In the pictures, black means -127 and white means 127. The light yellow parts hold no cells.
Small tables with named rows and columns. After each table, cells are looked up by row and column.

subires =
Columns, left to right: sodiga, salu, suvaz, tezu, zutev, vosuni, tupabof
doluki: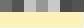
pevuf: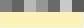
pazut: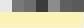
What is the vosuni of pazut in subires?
-32
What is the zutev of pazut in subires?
12
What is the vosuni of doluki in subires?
-53
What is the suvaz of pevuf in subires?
56
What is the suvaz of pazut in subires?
-18
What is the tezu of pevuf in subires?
22
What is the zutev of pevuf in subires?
-21
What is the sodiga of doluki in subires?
-15
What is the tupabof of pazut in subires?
-37
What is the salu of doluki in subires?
-43
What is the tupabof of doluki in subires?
-44
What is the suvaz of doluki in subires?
67

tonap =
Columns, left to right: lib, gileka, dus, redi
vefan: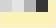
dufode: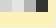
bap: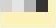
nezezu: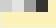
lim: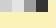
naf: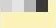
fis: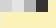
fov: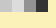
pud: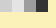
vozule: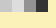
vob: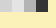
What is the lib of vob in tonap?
83
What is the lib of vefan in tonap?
83
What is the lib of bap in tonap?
83
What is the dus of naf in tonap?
52
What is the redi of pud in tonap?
-75
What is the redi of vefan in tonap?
-73
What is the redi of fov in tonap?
-75
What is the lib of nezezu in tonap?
79
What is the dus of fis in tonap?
52
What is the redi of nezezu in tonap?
-75
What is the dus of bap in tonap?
52
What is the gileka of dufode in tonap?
100
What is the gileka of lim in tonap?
100
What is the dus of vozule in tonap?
19
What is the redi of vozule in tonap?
-75
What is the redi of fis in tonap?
-75
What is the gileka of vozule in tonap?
93
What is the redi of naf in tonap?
-70
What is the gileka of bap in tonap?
100
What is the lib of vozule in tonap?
72

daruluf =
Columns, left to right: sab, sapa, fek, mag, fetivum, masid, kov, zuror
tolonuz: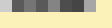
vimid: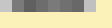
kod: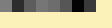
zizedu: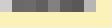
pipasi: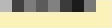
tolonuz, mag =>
-38
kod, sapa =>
-82
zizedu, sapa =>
-22
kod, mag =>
-9
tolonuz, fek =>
-10
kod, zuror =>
-70
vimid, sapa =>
-5
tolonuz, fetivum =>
4
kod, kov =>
-124
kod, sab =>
-2
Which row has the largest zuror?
vimid

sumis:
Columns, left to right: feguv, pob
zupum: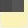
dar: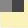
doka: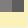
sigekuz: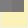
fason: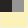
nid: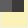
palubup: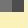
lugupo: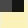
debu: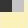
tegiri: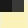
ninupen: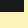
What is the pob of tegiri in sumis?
-70
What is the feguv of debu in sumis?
-74
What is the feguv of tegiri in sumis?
-102
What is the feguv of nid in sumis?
-33
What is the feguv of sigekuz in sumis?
-2
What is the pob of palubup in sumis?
-50
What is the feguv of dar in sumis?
7
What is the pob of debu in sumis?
68
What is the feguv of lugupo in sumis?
-55

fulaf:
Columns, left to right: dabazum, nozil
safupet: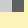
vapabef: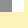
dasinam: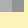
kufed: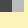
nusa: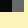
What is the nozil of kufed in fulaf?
58
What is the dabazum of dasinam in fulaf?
47
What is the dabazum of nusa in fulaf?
-119
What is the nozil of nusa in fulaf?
-23
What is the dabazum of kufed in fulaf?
-55
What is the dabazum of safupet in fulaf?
77
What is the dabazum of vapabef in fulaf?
15
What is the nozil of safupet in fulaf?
-30
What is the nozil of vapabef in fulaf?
126
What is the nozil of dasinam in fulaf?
19
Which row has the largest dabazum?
safupet

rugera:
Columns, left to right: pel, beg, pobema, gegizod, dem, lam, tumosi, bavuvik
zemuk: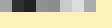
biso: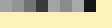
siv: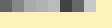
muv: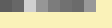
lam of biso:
11
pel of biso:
34
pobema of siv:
42
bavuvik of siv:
72
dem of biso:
36
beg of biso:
20
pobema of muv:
80
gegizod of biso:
-69
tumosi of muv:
-20

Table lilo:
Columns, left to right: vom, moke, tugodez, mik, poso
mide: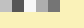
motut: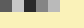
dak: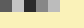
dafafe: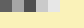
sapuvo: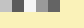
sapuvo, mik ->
26
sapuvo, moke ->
-36
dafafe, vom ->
-31
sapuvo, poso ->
-27
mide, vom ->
65
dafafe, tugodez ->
-47
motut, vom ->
-35
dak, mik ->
7
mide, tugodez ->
119
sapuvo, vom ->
67
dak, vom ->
-35
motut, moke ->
71
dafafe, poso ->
103
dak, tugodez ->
-84
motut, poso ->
58
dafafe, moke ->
38
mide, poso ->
-10
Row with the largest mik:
dafafe

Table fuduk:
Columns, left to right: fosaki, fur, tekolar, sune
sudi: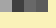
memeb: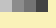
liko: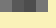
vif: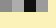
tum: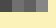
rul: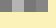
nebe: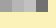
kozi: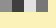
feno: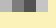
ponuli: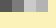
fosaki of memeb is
66
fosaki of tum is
-54
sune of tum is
6
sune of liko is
-10
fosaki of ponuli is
-41
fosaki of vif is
12
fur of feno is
-2
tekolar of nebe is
65
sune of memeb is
-60
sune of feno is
69
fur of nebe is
54
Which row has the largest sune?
feno

